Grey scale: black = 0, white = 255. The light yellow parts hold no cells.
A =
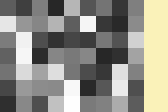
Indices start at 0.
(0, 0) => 93
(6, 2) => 79
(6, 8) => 92
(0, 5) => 85
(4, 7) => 223
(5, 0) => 71
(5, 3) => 138
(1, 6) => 55
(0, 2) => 126
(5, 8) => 79
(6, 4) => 254
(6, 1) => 136
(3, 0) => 97
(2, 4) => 70
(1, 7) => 41
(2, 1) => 241
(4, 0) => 115
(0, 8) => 127
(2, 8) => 209
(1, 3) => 180

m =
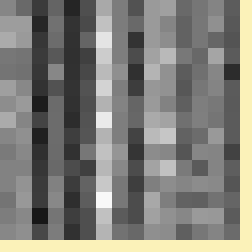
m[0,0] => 134
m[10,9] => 163
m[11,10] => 141
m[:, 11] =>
[105, 98, 98, 120, 92, 87, 95, 112, 98, 85, 122, 133, 98, 135, 95]
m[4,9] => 180
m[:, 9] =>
[154, 154, 154, 162, 180, 151, 154, 170, 186, 140, 163, 127, 168, 161, 143]
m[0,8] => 82
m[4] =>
[116, 113, 55, 135, 49, 72, 186, 143, 48, 180, 145, 92, 112, 134, 44]
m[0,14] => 92
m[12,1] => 152
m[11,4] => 60
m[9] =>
[122, 136, 48, 107, 49, 119, 193, 149, 53, 140, 135, 85, 134, 132, 66]
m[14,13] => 132
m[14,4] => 49
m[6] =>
[141, 154, 28, 107, 49, 79, 178, 131, 101, 154, 130, 95, 126, 120, 90]
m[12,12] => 96
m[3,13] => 165
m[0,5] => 79
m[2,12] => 119
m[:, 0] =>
[134, 157, 171, 119, 116, 159, 141, 171, 134, 122, 130, 130, 116, 125, 135]
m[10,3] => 105
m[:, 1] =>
[105, 157, 154, 116, 113, 136, 154, 133, 144, 136, 130, 147, 152, 136, 143]
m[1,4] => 51
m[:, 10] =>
[160, 133, 141, 185, 145, 146, 130, 163, 198, 135, 193, 141, 126, 145, 140]
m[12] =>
[116, 152, 60, 136, 46, 93, 248, 120, 76, 168, 126, 98, 96, 114, 101]
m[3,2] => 59
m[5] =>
[159, 136, 50, 82, 51, 83, 211, 126, 61, 151, 146, 87, 119, 132, 91]
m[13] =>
[125, 136, 23, 117, 62, 79, 193, 91, 76, 161, 145, 135, 154, 152, 91]

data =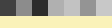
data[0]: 65
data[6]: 200

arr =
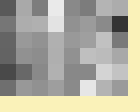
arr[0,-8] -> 89
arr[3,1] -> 145
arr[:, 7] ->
[172, 52, 121, 168, 195, 154]
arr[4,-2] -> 212
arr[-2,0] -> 73
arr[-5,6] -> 138
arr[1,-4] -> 145
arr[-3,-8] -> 99
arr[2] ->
[100, 153, 146, 176, 153, 159, 193, 121]
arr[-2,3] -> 177
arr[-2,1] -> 104
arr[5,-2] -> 179
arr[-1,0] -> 111
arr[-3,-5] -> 175

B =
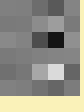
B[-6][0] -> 128
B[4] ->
[112, 119, 167, 218, 101]
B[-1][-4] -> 126
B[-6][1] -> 127
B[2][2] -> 77
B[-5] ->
[122, 123, 140, 157, 122]
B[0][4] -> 132
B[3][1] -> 125
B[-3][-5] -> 122

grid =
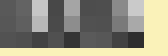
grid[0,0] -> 89
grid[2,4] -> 52
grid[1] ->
[87, 95, 184, 74, 141, 81, 80, 122, 169]
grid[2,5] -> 90
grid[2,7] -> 66
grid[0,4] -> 165
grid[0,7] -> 138

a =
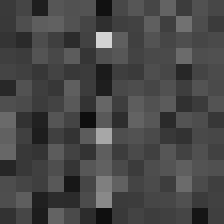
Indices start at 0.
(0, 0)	58
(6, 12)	59
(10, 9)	77
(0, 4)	81
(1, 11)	113
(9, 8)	74
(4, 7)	62
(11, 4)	23
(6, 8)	93
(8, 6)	167
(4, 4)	56
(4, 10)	71
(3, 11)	107
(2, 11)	78
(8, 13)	71
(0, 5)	83
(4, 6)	27
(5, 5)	60
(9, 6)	94
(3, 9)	73
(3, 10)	74
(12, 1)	94
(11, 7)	97
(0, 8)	86
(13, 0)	50
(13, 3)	99
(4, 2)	55
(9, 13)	65
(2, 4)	43
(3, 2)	84
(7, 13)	55
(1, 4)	82
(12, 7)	59
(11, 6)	127
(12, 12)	59
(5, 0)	40
